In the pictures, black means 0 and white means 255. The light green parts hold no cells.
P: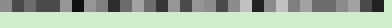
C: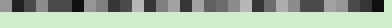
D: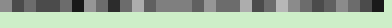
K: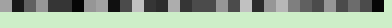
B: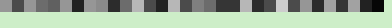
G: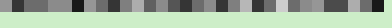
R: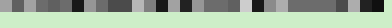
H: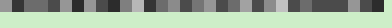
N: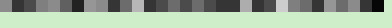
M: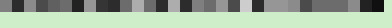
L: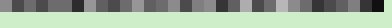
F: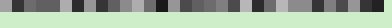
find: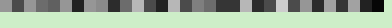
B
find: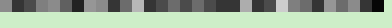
N
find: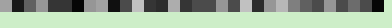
K
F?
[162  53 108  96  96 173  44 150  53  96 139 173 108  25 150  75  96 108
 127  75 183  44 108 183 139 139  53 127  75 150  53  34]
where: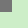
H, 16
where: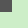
G, 14

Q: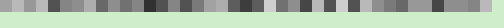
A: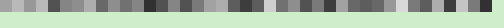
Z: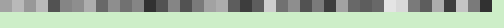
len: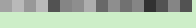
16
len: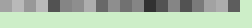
20
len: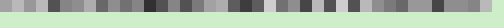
41
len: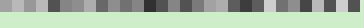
30
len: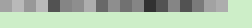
19
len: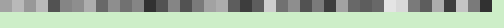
41

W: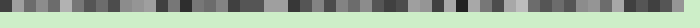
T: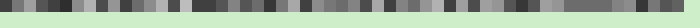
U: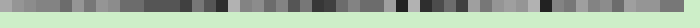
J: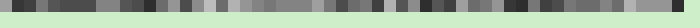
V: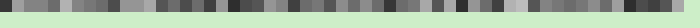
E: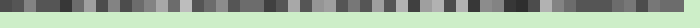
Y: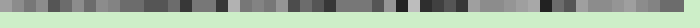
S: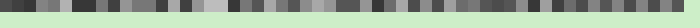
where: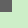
T, 56
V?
[ 55 159 131 131 108 178 131 119 108  76 149 149 168  85 108  76 108  64
 149  46  76  85 149 131  64 108 119  85 140 108 140 108  55 108 119 168
  85 168  46 149 108  64 178 189  85 131 119 108 119 140 108 159  46  76
  64  85 168]

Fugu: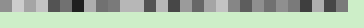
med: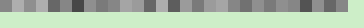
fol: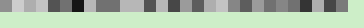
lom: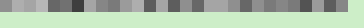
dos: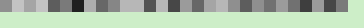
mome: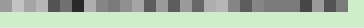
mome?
[155 195 165 183  83 113  41 174 134 122 143 165  93 155  93 155 103 174
 183 134  93 134 122 122 122  71 155  83 122]
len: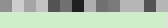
14
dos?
[143 195 165 195  93 122  32 174 103 134 183 183  83 183  71 155 103 165
 183 143  93 143 113 155 113  62 155  71 122]
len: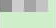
4
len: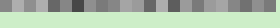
23
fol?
[143 205 174 195  83 113  21 183 113 113 183 183  83 183  71 155  93 174
 195 134  93 155 113 134 113  52 174  71 122]
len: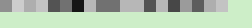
19

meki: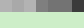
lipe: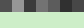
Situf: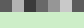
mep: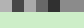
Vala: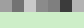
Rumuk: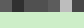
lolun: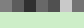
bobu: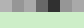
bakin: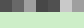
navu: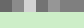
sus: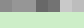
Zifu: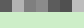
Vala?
[159 115 201 139 127  59 179]
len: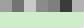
7
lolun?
[127  92  48 104  80 201 115]

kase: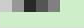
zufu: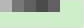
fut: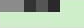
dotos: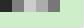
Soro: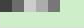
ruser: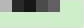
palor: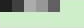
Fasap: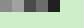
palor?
[ 32  64 172 151  96]
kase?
[204 151  41  85 128]
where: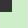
fut, 2
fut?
[139 139  52  85  41]

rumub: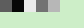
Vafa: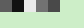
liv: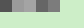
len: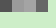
4
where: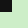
Vafa, 1

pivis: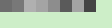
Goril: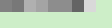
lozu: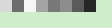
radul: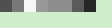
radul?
[ 80 120 246 153 141 141  90  39]
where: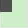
radul, 0
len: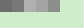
5
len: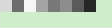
8
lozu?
[217 109 246 164 120 141  90  39]
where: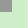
radul, 3
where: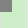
Goril, 0

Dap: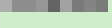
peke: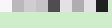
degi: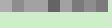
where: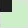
peke, 8
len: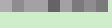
9
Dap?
[174 141 141 150 100 162 122 132 122]
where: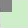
Dap, 7
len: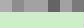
7
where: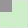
Dap, 3
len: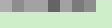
8

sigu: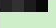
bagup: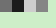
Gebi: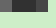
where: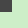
Gebi, 3
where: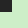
sigu, 0

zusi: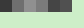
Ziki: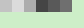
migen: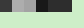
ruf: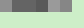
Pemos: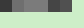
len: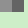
2
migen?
[ 57 173 163  24  45  45]
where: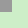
ruf, 4

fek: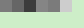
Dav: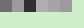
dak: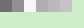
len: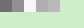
5
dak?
[111 144 246 174 186 196]
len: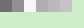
6
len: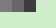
3

